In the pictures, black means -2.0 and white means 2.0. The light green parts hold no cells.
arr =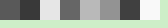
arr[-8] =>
-0.6
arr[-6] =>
1.6
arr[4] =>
0.9

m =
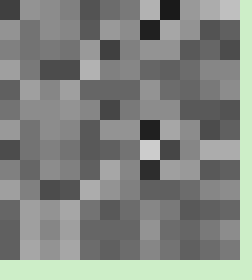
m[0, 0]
-1.0
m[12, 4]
-0.3
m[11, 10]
-0.1
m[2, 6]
0.0
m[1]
[0.3, -0.2, 0.2, 0.1, -0.6, 0.4, 0.2, -1.5, 0.6, 0.3, -0.7, -0.5]
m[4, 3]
0.5
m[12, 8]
-0.2
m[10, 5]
-0.6
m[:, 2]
[0.2, 0.2, -0.1, -0.8, 0.1, 0.2, 0.2, 0.0, 0.2, -0.8, 0.3, 0.1, 0.3]
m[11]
[-0.5, 0.5, 0.1, 0.5, -0.4, -0.4, -0.4, 0.3, -0.3, -0.4, -0.1, 0.2]
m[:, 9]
[0.4, 0.3, -0.6, -0.3, -0.4, -0.6, 0.2, 0.1, 0.4, -0.3, -0.6, -0.4, -0.5]
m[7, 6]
-0.2
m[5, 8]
0.2
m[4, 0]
-0.5
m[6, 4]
-0.6
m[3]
[0.5, -0.1, -0.8, -0.8, 0.8, 0.0, 0.1, -0.4, -0.5, -0.3, 0.1, 0.1]
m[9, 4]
0.7
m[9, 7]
-0.5
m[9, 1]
0.0
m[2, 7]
0.3
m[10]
[-0.4, 0.5, 0.3, 0.6, -0.2, -0.6, -0.3, 0.1, -0.1, -0.6, -0.5, -0.4]
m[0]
[-1.0, 0.3, 0.2, 0.0, -0.7, -0.3, -0.1, 0.8, -1.6, 0.4, 0.7, 1.0]
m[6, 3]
0.1
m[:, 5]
[-0.3, 0.4, -1.0, 0.0, -0.4, -0.9, 0.3, -0.5, 0.6, 0.3, -0.6, -0.4, -0.5]
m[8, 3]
0.0
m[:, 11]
[1.0, -0.5, -0.8, 0.1, 0.2, -0.7, -0.5, 0.7, -0.5, 0.2, -0.4, 0.2, -0.1]
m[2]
[0.0, -0.2, -0.1, -0.2, 0.4, -1.0, 0.0, 0.3, 0.3, -0.6, -0.4, -0.8]
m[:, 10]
[0.7, -0.7, -0.4, 0.1, -0.1, -0.6, -0.8, 0.7, -0.6, 0.1, -0.5, -0.1, -0.3]
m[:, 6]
[-0.1, 0.2, 0.0, 0.1, -0.4, -0.1, 0.3, -0.2, 0.1, 0.0, -0.3, -0.4, -0.3]
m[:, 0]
[-1.0, 0.3, 0.0, 0.5, -0.5, -0.2, 0.4, -0.8, 0.0, 0.5, -0.4, -0.5, -0.5]

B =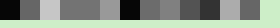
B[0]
-1.9
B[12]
-0.4
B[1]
-0.4
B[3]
-0.2

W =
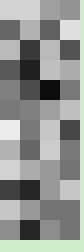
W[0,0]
1.3
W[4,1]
-0.8
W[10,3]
-0.2
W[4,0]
0.0
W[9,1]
-1.4
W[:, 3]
[0.3, 1.5, -0.7, 0.7, -0.1, 1.0, -0.9, -0.1, -0.2, 1.1, -0.2, -0.2]
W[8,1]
0.7
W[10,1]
0.4
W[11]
[0.2, -1.4, 0.2, -0.2]
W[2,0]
0.9
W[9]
[-1.0, -1.4, 0.4, 1.1]
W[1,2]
-0.5
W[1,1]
0.8
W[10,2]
-0.2
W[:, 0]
[1.3, -0.4, 0.9, -0.6, 0.0, -0.1, 1.7, 0.8, 1.3, -1.0, 1.1, 0.2]

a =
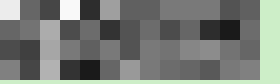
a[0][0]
1.7
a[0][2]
-0.9
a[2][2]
0.6
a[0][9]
-0.1
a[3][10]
-0.6
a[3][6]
0.4
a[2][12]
-0.4
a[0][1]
-0.4
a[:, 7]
[-0.5, -0.3, -0.1, -0.1]
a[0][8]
-0.1
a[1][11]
-1.6
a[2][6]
-0.7
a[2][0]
-0.8
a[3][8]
-0.3

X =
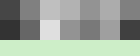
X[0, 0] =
-0.9
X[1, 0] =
-1.2
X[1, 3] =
0.3
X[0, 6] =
0.0
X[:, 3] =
[0.8, 0.3]

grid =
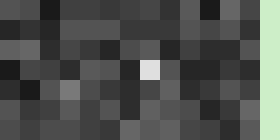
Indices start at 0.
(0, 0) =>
-0.7
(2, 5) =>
-1.4
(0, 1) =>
-0.8
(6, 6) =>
-0.4
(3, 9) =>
-1.4
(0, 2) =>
-1.6
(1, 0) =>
-1.4
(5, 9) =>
-0.8
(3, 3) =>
-1.3
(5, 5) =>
-0.7
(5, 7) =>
-0.5
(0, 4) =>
-1.0
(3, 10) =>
-1.4
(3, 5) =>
-0.7
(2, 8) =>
-1.4
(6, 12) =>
-0.6
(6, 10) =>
-1.0
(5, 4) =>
-1.0
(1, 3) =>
-0.7
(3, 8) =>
-0.7
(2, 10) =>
-1.3
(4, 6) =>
-1.3
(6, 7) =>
-0.6
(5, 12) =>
-0.4
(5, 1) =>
-1.1
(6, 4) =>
-1.0
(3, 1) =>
-0.9
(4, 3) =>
-0.1
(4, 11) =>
-0.7
